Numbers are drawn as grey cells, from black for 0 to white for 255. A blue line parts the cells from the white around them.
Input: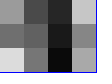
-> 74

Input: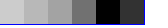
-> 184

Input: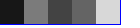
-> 123

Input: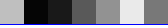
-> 5

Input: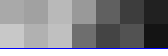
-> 161

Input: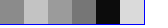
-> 195

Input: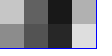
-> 97

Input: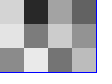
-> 40
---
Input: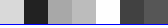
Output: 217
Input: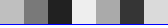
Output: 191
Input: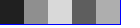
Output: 32
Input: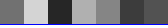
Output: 113
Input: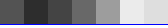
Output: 83
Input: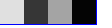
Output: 224
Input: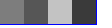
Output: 125
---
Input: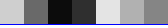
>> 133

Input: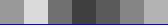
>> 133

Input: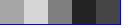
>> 127

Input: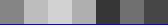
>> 133

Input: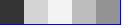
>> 189

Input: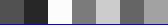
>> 123

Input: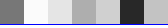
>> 195

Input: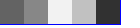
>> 135

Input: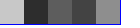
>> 93

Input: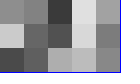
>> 136
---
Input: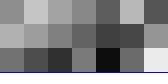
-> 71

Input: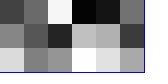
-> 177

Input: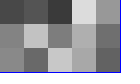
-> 175

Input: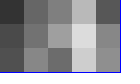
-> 220

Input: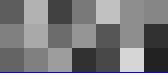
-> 141

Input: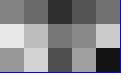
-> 137

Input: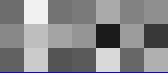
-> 156

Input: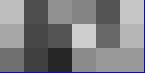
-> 104

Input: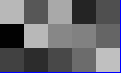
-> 129

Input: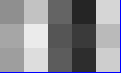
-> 58
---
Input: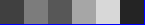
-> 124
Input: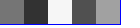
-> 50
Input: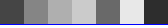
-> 133
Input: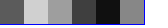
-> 208
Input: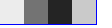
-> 115
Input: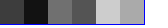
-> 18
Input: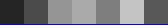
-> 75
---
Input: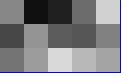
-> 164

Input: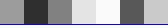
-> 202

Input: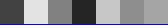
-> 165

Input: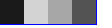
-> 83

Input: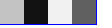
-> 97

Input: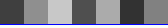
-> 130
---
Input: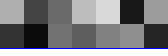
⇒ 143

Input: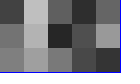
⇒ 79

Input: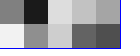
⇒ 99

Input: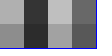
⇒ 162

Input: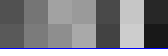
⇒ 205

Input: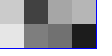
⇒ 113

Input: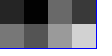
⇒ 154

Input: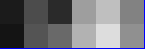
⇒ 221
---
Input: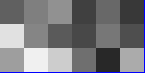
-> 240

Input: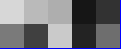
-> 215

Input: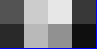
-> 231

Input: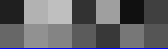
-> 191

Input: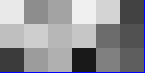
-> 240

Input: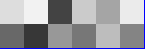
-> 242

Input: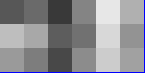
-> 231

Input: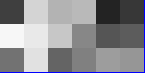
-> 247
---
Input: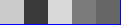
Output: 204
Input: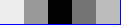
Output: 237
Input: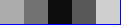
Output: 171
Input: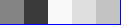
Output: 132
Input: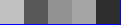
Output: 192
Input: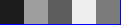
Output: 29
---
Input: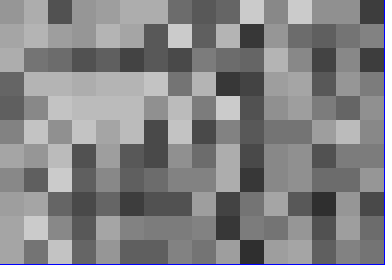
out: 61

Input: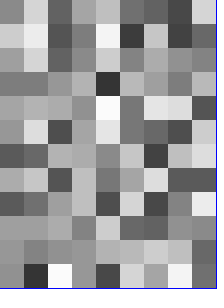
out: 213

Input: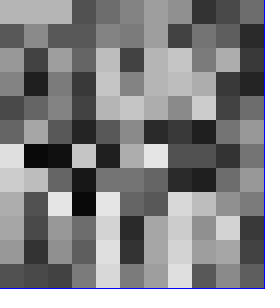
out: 109

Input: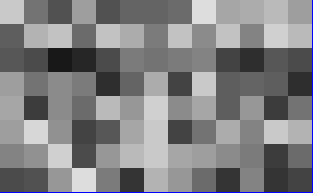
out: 158

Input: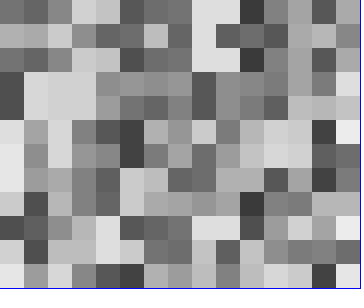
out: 170
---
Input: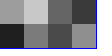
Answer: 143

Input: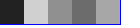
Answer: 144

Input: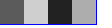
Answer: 91

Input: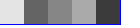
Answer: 134

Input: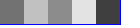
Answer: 140

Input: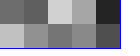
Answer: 166

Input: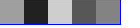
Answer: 131

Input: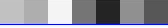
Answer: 174

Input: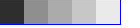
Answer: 171

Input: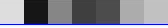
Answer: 172
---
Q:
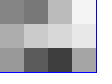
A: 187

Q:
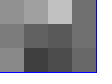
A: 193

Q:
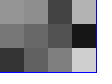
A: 67

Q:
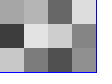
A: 103

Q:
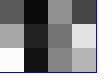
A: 145

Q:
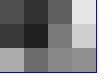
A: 95

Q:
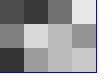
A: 113
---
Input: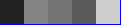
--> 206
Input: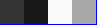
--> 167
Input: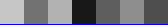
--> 79
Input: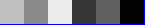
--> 2
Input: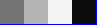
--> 12
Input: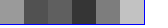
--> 194
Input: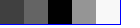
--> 248
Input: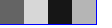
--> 181
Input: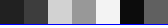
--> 96
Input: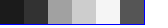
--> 85
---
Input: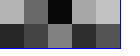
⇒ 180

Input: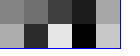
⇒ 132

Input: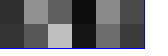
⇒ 47

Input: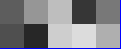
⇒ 93

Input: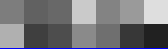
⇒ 125

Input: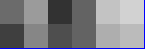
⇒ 107

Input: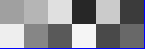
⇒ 160

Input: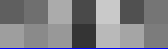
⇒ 95

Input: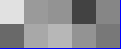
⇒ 225
